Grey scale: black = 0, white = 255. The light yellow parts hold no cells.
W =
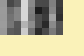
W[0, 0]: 152
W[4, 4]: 114
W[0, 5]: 74
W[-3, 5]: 78
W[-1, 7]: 121
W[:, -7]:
[92, 132, 133, 87, 85]
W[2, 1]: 115
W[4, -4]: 43
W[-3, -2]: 162
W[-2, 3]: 179
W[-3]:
[154, 115, 133, 214, 122, 78, 59, 162, 46]
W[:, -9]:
[152, 155, 154, 156, 152]
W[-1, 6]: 74
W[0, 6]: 73
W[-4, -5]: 127
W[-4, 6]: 53

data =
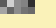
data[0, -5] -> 92
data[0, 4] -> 47
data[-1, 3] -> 115
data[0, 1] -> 209

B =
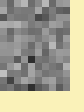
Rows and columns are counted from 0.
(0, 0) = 143
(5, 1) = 118
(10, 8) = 127
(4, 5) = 113
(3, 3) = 152
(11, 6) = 152
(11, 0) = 118
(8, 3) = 147
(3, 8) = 152
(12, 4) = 47
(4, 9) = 111
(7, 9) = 153
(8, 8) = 148
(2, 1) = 129
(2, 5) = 73
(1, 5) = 165
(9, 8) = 109
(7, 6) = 101
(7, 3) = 124
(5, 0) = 136
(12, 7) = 147
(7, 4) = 119
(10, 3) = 113
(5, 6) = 142
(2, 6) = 87
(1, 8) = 99
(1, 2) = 125
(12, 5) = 91
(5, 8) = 106
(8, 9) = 134
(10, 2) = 125
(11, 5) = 119
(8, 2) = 91

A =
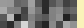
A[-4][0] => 154
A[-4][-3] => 111
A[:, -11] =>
[154, 170, 90, 72]
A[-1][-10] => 43
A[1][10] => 104
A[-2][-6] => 101
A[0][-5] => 43
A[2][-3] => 146
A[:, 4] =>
[160, 151, 129, 137]
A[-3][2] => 125
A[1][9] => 92
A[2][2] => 34
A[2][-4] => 129
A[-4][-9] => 100
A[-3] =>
[170, 131, 125, 67, 151, 115, 42, 130, 139, 92, 104]

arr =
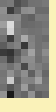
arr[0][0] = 118
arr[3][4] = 107
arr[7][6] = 140
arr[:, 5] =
[114, 107, 122, 111, 115, 113, 113, 115, 112, 126, 137, 162, 119, 95]
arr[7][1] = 51
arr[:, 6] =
[120, 107, 121, 116, 122, 108, 121, 140, 125, 115, 103, 114, 118, 106]
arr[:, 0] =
[118, 144, 137, 159, 131, 113, 93, 58, 109, 126, 117, 122, 112, 147]
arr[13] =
[147, 25, 113, 102, 146, 95, 106]
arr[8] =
[109, 65, 106, 140, 141, 112, 125]
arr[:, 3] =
[94, 141, 104, 105, 118, 171, 56, 123, 140, 74, 143, 133, 156, 102]
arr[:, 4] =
[113, 145, 97, 107, 113, 128, 132, 162, 141, 137, 96, 131, 104, 146]
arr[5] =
[113, 60, 122, 171, 128, 113, 108]
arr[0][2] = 79
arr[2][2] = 138

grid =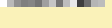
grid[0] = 254
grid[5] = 116
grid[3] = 127
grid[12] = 109
